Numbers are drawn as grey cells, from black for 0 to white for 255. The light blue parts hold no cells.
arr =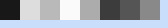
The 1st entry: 24
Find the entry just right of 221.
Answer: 185
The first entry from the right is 137

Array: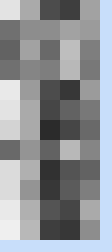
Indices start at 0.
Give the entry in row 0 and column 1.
170
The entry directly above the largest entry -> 233
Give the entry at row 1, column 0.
112
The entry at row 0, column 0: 227
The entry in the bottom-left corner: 239
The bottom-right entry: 141
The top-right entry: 162
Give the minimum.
43
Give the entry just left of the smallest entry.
170
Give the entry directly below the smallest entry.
98
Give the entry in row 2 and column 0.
98
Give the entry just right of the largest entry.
184

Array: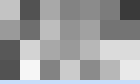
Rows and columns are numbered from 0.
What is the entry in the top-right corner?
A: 58
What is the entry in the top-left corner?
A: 195
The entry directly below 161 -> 183
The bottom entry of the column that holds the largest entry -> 246
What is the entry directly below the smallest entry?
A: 116
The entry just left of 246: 82
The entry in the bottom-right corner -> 233
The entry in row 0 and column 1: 82

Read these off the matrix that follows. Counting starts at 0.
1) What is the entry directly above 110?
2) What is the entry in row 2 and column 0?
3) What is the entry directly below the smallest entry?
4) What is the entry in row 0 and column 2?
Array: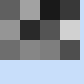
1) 149
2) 110
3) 84
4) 25

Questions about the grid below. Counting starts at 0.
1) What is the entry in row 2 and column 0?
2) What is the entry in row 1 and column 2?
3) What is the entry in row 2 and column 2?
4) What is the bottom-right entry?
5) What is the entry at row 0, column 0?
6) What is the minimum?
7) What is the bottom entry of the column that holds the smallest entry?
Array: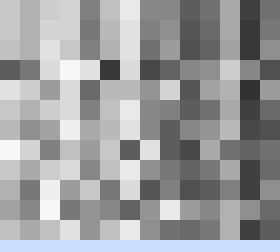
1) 192
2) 211
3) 225
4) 93
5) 199
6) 50
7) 64

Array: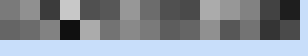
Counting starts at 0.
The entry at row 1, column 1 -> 108
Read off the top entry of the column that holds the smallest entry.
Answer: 200
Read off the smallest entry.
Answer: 16
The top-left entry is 122
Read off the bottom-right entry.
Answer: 74
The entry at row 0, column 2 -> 59
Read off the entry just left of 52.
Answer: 115
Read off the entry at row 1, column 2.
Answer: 130

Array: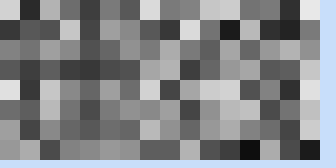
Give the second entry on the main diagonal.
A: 88
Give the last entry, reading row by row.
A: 27
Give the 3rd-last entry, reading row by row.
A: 172
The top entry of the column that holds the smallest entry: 115
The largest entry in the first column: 224
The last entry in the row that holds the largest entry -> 232
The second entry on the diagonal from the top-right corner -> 35
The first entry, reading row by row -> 210
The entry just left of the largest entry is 48
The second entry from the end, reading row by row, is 75
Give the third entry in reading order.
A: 179
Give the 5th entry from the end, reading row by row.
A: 62
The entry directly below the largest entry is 122
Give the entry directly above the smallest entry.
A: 130
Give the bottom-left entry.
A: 152
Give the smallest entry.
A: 14
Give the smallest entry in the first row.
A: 42

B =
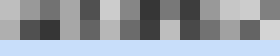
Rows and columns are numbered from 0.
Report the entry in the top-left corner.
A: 190
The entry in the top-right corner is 128
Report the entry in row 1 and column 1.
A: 80
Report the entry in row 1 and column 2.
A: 54
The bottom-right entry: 212
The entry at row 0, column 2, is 114
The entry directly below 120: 190
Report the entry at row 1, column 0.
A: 175
